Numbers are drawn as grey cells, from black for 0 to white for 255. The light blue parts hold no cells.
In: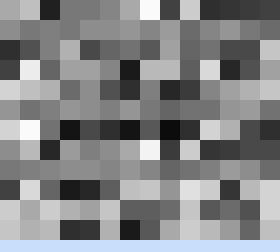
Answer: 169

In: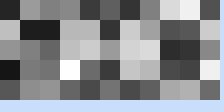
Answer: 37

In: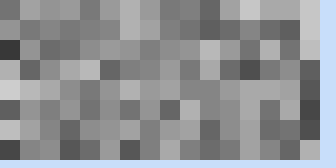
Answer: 115

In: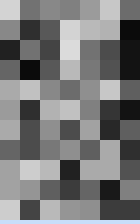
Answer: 211

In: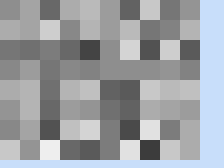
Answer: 142

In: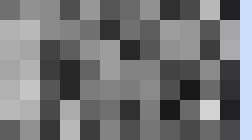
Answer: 112

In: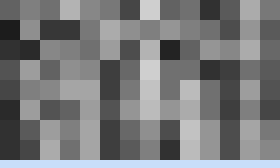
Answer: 98
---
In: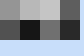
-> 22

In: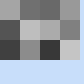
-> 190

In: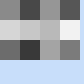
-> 199

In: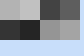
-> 37

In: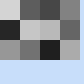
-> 198

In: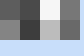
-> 61

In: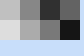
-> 171
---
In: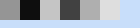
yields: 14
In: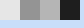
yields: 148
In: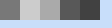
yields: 204
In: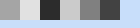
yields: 225
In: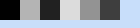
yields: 180
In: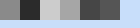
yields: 43
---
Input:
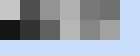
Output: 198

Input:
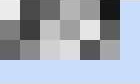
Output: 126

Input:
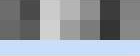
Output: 109

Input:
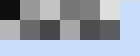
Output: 14

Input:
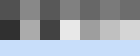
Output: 81

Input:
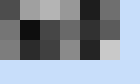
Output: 117

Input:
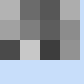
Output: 161

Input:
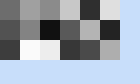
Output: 82
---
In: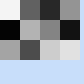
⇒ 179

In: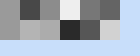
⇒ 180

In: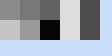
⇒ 154

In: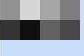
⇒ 16

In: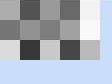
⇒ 145

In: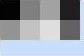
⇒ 194

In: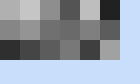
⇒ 148
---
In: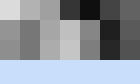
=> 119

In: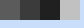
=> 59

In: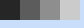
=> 92

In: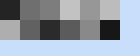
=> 97

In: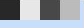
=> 231

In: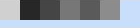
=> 39
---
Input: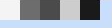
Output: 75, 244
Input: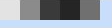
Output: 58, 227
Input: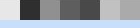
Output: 94, 231
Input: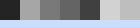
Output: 100, 210
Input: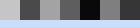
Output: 94, 197
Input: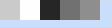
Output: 38, 254
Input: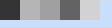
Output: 160, 210
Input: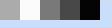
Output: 121, 251
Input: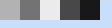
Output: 235, 235
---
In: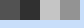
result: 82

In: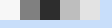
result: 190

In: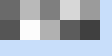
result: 185

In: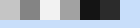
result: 162

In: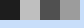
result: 80

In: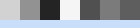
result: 146

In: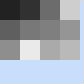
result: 185

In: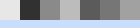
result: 161

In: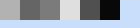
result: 123
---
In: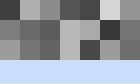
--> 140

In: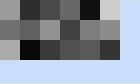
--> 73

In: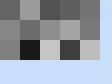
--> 82

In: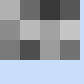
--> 56

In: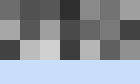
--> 88

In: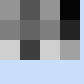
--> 148

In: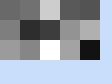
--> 205

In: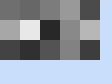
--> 124

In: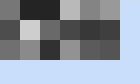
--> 36
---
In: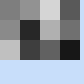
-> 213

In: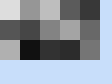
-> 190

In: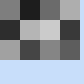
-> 107

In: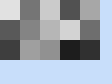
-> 203

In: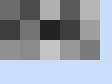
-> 176

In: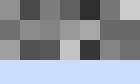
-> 125

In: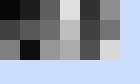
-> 95

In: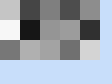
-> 127
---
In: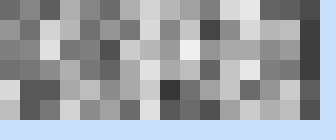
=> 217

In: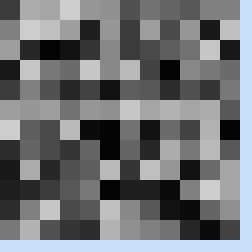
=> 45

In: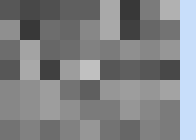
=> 135

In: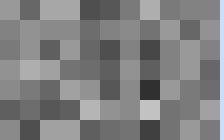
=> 95

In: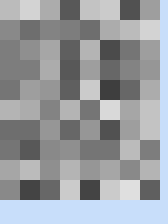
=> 166
